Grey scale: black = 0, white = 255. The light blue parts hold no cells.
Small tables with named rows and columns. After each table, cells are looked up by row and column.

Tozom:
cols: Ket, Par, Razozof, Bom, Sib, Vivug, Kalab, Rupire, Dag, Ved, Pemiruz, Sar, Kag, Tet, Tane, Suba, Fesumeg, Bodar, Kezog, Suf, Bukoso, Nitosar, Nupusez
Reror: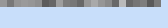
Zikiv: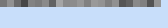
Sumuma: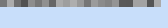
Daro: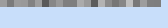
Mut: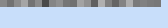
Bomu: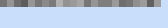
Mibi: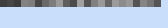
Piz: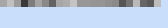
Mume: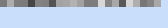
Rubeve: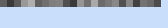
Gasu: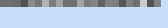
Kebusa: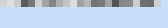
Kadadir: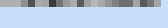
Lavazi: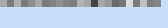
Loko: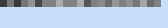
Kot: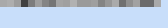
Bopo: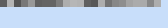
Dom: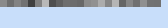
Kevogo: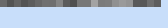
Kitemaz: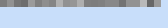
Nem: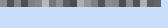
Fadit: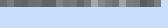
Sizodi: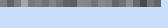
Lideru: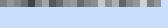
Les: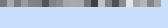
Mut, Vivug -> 139
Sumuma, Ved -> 158
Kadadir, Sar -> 92
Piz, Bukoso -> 102
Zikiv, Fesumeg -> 145
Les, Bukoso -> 182
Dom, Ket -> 138
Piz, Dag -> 166
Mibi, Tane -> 153
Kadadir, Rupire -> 58
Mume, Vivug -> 131
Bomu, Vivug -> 118
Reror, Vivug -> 143
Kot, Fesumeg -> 170
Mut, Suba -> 128
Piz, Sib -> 125
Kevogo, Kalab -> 112
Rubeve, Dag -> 130
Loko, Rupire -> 129
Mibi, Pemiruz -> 75

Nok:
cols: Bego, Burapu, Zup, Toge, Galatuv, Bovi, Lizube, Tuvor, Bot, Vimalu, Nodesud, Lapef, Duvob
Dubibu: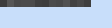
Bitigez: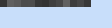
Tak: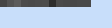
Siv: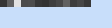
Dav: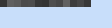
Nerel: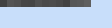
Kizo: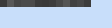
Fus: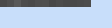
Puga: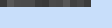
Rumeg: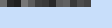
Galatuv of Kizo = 75
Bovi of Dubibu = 63
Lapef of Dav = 70
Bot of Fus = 75
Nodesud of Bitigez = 61
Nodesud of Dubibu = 65
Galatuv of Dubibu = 75
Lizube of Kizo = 57
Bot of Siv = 71
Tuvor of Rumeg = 41
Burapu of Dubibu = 86
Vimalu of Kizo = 85
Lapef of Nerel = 89
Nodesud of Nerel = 87
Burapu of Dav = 96
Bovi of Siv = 55
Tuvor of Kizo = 61

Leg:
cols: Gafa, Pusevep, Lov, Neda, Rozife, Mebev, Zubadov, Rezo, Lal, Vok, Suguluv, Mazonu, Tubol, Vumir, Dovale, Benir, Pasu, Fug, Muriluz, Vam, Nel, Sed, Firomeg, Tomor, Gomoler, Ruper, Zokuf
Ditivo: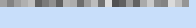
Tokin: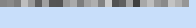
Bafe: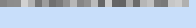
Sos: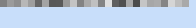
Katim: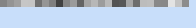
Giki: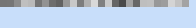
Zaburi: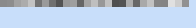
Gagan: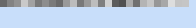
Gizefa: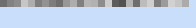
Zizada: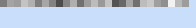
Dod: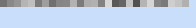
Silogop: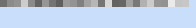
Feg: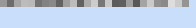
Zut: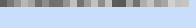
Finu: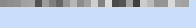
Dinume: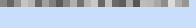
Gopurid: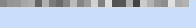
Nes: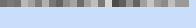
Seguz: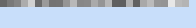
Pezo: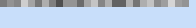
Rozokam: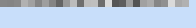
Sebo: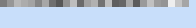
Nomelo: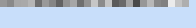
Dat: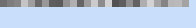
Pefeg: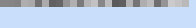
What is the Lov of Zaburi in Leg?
162
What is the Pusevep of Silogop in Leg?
139
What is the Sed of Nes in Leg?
197
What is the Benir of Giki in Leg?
202
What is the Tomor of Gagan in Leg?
167
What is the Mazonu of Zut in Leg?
114
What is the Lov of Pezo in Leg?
134
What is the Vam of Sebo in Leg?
91
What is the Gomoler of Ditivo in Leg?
218
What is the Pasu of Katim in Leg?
83

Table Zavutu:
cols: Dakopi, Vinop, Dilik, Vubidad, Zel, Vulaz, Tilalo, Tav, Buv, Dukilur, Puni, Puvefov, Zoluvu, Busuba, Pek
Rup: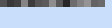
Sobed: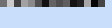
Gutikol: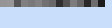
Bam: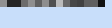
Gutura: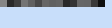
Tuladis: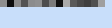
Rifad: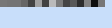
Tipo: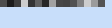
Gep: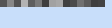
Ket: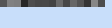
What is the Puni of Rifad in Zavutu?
89
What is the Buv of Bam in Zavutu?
187
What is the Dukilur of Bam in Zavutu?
104
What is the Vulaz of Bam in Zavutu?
96
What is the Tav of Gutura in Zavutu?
96
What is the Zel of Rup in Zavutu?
60
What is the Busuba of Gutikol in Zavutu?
109
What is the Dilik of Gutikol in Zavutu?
86
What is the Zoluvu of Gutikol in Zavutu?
41
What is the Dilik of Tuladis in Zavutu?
139
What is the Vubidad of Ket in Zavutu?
38

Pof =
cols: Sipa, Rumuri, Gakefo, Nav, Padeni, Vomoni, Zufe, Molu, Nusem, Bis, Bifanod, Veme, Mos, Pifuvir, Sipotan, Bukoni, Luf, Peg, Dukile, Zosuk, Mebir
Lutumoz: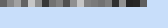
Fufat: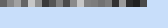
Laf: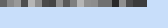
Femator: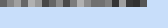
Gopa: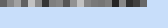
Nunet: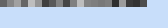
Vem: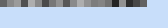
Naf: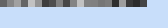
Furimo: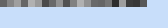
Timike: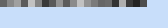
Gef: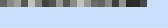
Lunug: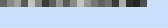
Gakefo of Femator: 160
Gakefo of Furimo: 159
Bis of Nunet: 69
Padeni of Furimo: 177
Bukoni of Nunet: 126
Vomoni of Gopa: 138
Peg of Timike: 174
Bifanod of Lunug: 139
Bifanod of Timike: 139
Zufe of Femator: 71
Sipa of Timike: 100
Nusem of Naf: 129
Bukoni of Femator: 128
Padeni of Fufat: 199
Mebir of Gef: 72
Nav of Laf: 78
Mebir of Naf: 69
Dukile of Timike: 58
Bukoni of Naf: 124

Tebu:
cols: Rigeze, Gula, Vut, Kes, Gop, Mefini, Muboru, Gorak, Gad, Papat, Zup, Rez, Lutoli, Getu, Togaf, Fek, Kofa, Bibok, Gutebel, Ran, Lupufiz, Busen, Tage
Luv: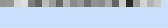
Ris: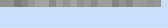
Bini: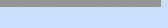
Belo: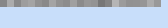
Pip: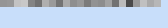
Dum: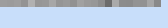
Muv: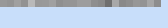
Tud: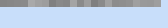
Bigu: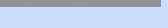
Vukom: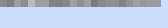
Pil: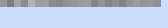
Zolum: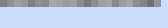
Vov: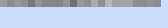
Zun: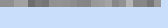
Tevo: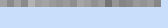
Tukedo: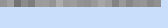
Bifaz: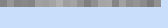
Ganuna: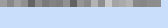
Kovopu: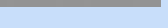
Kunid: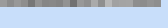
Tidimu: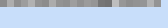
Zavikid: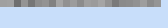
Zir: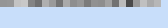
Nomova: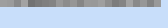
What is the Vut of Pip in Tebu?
195
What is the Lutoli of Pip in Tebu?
123
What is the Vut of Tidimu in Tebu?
143
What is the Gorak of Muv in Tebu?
160
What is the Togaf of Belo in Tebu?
119
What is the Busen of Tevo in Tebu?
155
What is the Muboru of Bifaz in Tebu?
158
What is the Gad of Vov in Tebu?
133
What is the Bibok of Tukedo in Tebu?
153
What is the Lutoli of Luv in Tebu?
113
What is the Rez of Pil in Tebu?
155
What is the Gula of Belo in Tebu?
172
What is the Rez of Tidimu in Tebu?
145
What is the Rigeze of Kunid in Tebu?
155
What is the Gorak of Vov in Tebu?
136
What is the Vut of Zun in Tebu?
161
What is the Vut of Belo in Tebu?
137
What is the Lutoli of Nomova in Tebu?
153
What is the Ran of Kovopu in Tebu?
148
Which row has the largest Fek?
Ganuna

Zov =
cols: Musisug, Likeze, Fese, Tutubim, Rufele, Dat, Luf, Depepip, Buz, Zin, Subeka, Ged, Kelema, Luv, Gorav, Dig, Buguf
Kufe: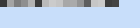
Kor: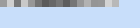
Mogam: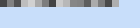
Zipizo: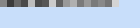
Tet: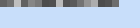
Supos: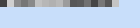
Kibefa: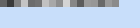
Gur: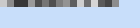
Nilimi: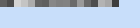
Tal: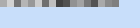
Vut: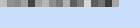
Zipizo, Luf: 86
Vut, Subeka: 94
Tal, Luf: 111
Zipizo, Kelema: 153
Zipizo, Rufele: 189
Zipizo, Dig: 117
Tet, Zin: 82
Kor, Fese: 120
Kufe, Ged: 148
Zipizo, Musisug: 134
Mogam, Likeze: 130
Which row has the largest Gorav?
Kufe

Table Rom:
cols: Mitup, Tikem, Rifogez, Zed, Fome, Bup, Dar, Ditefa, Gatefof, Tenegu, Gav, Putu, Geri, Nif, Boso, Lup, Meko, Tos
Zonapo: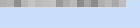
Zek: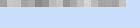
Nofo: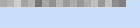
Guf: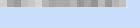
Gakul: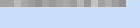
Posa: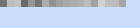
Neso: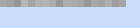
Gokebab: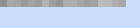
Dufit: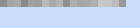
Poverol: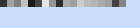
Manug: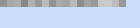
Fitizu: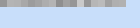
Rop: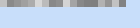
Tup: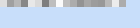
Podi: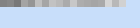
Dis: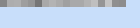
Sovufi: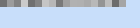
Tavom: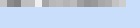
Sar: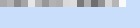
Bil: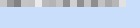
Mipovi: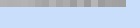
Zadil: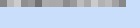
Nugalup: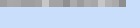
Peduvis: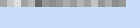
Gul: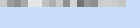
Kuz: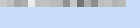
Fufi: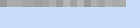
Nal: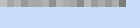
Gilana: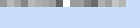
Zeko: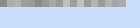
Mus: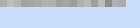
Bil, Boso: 194
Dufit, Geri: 168
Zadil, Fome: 152
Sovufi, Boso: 148
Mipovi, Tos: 159
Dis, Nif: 191
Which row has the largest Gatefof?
Tup

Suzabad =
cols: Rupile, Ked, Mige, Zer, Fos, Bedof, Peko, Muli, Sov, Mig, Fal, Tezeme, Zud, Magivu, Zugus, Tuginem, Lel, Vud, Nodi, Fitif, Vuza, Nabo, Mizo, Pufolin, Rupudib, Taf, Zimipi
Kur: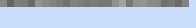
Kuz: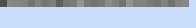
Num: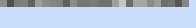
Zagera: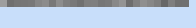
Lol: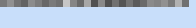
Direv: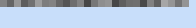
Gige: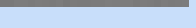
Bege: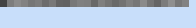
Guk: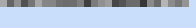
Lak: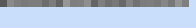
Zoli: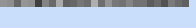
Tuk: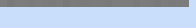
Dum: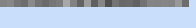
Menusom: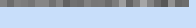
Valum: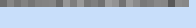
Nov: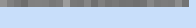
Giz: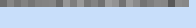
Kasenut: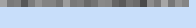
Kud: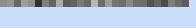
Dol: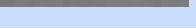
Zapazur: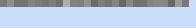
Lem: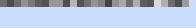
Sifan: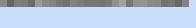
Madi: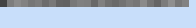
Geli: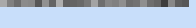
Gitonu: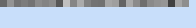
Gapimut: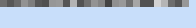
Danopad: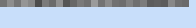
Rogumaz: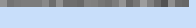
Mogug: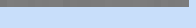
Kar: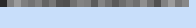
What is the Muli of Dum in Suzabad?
118
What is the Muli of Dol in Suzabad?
122
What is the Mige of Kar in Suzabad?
155
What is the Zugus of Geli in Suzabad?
110
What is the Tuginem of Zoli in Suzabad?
148
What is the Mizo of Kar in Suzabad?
81
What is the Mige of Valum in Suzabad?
117
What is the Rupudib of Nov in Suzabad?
122
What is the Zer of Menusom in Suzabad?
124
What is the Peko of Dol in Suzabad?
123
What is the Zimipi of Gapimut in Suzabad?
151
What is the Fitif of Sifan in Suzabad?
146
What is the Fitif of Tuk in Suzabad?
121
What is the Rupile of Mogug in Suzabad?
121
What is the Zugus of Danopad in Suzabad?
115
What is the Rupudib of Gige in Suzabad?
122
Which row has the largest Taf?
Lol

